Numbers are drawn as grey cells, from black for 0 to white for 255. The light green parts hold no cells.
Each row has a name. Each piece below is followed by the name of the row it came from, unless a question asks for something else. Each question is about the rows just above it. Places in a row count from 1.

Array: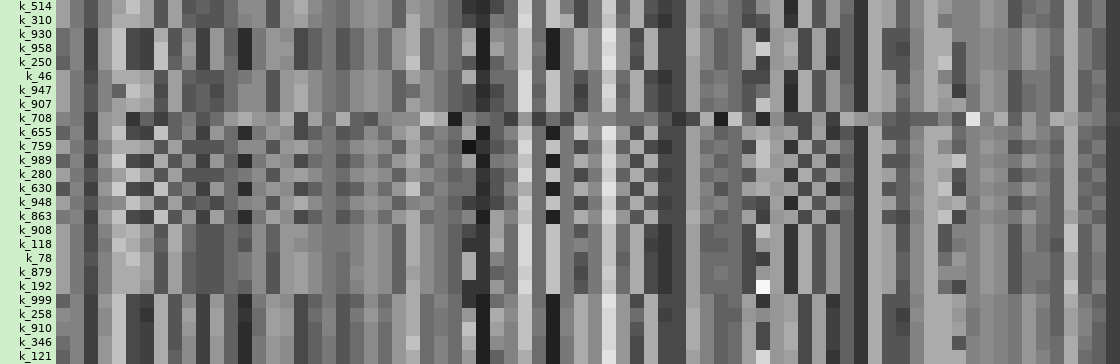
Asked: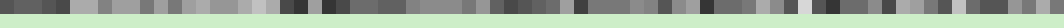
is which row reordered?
k_46
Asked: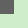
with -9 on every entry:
[88]
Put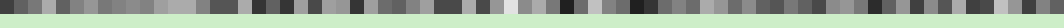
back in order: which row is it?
k_999
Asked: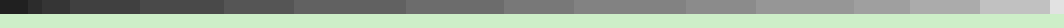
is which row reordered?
k_250
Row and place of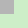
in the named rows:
k_908, 6
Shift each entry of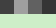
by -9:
[ 55 150  88  44]
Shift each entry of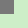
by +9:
[129]

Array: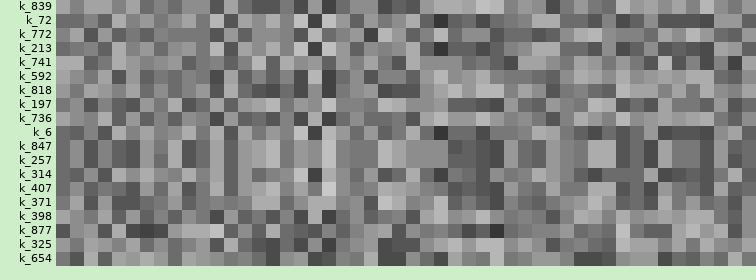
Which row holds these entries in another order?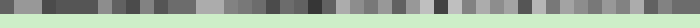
k_72
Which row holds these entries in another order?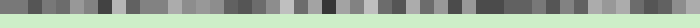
k_72
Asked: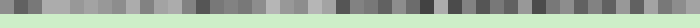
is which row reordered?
k_398

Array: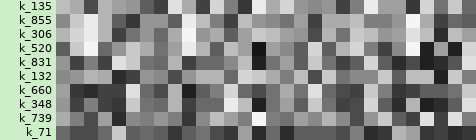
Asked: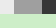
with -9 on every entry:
[226 150 150  46]
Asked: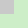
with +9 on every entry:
[210]
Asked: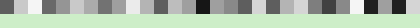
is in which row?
k_520
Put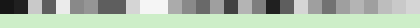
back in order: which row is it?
k_520
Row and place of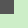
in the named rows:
k_831, 29
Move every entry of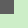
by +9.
[103]
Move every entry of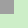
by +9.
[168]

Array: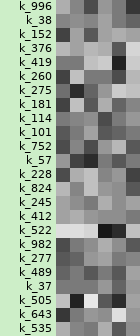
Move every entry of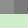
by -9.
[133 113]
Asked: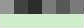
k_57
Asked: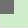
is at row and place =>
k_275, 1
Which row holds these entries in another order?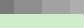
k_245

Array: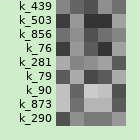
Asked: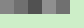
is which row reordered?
k_856
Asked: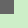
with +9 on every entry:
[110]

